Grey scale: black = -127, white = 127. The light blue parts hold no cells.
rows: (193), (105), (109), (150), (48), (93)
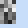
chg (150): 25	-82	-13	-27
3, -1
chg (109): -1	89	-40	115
3, -27
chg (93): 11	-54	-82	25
3, -96
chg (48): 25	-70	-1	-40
1, 37
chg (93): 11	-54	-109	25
3, -96
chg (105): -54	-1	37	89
3, 49
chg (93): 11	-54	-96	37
4, 25

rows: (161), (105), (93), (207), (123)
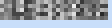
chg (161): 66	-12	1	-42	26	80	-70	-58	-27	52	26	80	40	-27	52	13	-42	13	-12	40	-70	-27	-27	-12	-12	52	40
12, 66
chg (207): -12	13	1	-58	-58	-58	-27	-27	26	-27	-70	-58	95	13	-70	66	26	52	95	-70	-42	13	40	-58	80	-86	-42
13, 80
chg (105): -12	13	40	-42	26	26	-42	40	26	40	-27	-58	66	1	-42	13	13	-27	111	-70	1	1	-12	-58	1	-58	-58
14, 13
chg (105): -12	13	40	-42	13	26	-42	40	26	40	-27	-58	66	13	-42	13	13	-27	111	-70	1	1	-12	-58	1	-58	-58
5, 26
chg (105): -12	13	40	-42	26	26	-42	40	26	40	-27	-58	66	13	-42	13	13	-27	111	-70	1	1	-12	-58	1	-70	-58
26, -58
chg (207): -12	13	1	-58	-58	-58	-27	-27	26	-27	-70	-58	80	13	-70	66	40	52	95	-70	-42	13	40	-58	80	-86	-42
17, 26

